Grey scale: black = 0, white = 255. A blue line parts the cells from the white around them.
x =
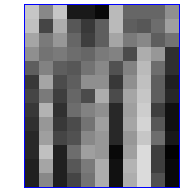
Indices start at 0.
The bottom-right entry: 9
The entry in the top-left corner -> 198
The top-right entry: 143
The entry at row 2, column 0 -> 165
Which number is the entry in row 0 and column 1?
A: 136
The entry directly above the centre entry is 143
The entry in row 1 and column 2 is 173
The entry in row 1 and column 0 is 192
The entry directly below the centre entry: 143
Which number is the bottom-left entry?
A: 32
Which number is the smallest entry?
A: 2
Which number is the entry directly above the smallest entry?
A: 25
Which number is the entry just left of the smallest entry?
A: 62
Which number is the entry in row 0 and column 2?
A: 198
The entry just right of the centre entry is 75
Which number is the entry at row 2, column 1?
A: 122
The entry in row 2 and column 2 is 151

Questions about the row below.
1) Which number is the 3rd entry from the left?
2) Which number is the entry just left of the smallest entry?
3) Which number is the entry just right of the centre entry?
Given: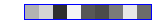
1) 47
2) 212
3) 75

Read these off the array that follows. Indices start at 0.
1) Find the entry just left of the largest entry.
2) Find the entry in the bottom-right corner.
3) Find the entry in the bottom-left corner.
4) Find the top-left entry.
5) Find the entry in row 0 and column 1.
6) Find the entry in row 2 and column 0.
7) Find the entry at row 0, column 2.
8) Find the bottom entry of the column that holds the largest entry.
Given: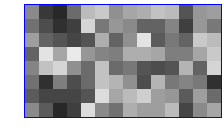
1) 166
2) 166
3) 138
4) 138
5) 56
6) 158
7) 40
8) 63

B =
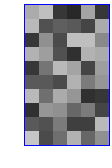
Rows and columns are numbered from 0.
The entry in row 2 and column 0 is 55
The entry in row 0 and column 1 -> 191
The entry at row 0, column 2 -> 55
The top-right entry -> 55
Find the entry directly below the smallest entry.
89
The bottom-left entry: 198
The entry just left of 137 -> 191
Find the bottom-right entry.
144
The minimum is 40
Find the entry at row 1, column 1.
81
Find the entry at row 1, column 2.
95
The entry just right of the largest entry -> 75
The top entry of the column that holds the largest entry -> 171
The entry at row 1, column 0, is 185
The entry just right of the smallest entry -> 164
